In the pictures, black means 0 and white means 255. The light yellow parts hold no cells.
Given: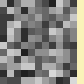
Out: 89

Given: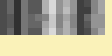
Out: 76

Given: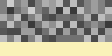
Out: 189

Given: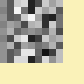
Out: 146

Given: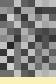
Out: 110

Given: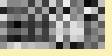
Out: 149

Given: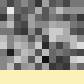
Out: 135
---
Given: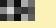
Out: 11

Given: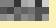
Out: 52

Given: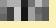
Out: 176

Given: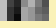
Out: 38

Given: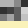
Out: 137

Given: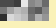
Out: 61

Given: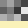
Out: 110

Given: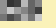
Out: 63

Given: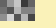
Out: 198
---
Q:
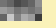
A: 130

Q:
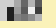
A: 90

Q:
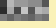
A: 86

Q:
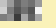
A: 112

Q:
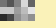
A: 157

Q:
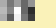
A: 253

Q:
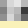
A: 200

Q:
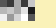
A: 169
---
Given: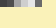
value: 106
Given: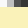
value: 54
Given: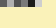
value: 206
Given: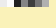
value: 176
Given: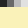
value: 225
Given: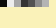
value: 180
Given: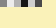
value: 74
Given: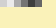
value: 102
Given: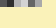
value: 169
